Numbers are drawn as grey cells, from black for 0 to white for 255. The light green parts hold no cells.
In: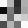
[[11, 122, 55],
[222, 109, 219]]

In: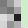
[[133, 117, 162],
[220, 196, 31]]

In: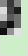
[[219, 67, 28],
[192, 90, 111]]

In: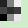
[[68, 44, 59],
[2, 141, 232]]

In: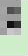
[[165, 79, 98],
[161, 157, 157]]

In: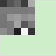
[[123, 123, 123],
[119, 151, 158]]

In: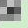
[[188, 55, 93],
[137, 133, 163]]

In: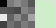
[[86, 81, 72],
[233, 99, 139]]
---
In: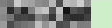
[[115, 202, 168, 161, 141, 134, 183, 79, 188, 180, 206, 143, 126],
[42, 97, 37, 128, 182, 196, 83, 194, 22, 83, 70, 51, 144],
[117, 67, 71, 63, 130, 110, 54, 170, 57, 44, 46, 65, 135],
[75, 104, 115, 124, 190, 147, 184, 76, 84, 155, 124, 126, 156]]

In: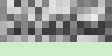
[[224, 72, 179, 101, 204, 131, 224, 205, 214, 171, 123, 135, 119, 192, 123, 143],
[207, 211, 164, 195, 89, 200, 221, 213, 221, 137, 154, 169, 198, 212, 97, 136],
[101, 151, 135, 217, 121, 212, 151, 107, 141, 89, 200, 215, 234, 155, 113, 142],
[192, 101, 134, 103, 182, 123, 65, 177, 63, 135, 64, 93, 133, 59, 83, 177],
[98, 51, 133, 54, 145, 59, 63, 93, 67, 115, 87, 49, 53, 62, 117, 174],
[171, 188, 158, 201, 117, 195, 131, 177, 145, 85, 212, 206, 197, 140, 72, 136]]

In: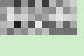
[[129, 57, 150, 66, 185, 55, 184, 128, 179, 205, 128],
[215, 131, 184, 147, 176, 148, 136, 216, 141, 180, 165],
[230, 198, 209, 175, 144, 164, 210, 228, 213, 205, 141],
[194, 29, 171, 80, 232, 91, 103, 186, 103, 167, 183],
[112, 160, 140, 193, 155, 189, 115, 118, 113, 113, 167]]

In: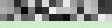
[[147, 41, 109, 210, 69, 217, 72, 124, 233, 159, 114, 193, 175, 48, 62, 161],
[161, 115, 5, 123, 30, 49, 241, 191, 195, 180, 49, 201, 184, 64, 65, 174],
[72, 185, 99, 109, 227, 122, 34, 37, 14, 106, 201, 57, 110, 236, 211, 125]]

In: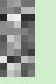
[[152, 163, 114, 112, 115],
[134, 113, 183, 186, 127],
[231, 239, 43, 47, 34],
[152, 195, 73, 96, 139],
[138, 141, 127, 106, 142],
[201, 171, 101, 117, 83],
[154, 182, 88, 101, 102],
[154, 133, 85, 61, 109],
[49, 74, 191, 164, 226],
[218, 194, 94, 108, 66],
[196, 170, 87, 123, 95]]

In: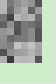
[[120, 144, 161, 147, 85, 182],
[106, 154, 174, 98, 155, 181],
[70, 182, 168, 179, 111, 117],
[142, 86, 121, 113, 100, 97],
[159, 81, 120, 139, 84, 148],
[107, 117, 121, 139, 84, 142],
[126, 194, 174, 194, 166, 138],
[145, 158, 162, 180, 161, 84],
[58, 186, 184, 186, 85, 176]]

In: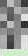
[[189, 137, 59, 100],
[100, 176, 152, 132],
[90, 125, 222, 179],
[189, 134, 48, 95],
[123, 137, 155, 147],
[75, 144, 222, 175],
[61, 149, 227, 169]]

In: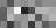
[[86, 148, 142, 156, 122, 142, 142, 131],
[164, 247, 35, 79, 180, 182, 171, 99],
[181, 152, 147, 181, 87, 158, 180, 93],
[61, 126, 153, 58, 160, 93, 122, 131]]
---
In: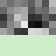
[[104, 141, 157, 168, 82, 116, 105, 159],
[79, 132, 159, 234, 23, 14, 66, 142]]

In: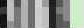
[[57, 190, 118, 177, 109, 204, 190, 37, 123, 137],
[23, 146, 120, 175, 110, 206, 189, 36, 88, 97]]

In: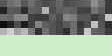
[[36, 89, 86, 44, 95, 90, 179, 79, 93, 99, 96, 69, 66, 115, 93, 60],
[14, 35, 78, 29, 64, 131, 94, 85, 71, 90, 108, 57, 79, 192, 84, 46]]

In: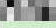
[[129, 214, 130, 160, 160, 118, 36, 140]]

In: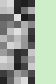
[[189, 197, 38, 113, 176],
[109, 131, 99, 174, 135],
[185, 151, 188, 152, 47],
[156, 123, 46, 54, 198],
[188, 182, 30, 65, 203],
[36, 100, 183, 218, 45]]

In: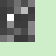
[[59, 67, 119, 188, 60],
[62, 142, 60, 60, 133],
[113, 136, 56, 58, 80]]

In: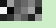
[[245, 5, 92, 124, 163, 26]]
